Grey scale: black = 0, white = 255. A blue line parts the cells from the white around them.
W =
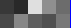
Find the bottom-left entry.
72
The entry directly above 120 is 108
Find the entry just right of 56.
41

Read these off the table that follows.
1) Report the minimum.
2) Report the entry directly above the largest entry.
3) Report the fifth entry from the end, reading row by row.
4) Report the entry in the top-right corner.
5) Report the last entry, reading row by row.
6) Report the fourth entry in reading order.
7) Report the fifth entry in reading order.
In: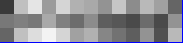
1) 58
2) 169
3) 114
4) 101
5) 185
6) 155
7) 213

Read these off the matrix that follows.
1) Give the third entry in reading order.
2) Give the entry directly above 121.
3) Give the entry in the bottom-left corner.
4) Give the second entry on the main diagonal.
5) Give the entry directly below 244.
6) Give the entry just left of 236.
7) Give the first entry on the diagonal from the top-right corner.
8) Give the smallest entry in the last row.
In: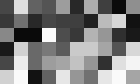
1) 98
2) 250
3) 209
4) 113
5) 165
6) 71
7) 143
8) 18

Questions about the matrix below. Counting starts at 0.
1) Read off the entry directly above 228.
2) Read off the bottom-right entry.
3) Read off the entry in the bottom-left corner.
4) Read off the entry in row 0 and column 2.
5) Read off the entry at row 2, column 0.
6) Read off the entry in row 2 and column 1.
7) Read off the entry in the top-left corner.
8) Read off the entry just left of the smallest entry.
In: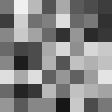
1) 193
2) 120
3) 150
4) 185
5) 135
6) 201
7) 120
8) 135

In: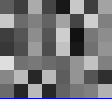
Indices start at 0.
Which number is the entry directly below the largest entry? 135
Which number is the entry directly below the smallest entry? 24
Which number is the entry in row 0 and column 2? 171
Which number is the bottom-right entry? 178
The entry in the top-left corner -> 93
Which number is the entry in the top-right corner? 163
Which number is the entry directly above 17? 69
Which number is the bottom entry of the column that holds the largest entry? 107
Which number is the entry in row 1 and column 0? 200
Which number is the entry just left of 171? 62
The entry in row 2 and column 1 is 85
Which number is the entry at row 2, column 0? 62

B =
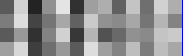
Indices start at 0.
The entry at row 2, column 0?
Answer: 90
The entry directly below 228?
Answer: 167
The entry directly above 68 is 35
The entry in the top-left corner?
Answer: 90
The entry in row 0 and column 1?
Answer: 209
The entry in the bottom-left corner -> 159
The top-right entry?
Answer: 174
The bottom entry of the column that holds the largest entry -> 153
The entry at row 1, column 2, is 68
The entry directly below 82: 159
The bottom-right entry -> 167
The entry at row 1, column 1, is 221
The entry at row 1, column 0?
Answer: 124
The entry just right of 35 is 145

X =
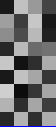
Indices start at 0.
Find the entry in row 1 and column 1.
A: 61
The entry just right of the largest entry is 12
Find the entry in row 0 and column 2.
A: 153
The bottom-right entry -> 173
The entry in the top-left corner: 25
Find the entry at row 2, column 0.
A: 141
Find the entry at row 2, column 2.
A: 185
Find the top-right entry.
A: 68
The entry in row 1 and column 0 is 159
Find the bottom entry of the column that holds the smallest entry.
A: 179
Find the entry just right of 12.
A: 54

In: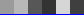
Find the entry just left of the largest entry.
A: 51
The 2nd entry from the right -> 214
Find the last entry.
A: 63
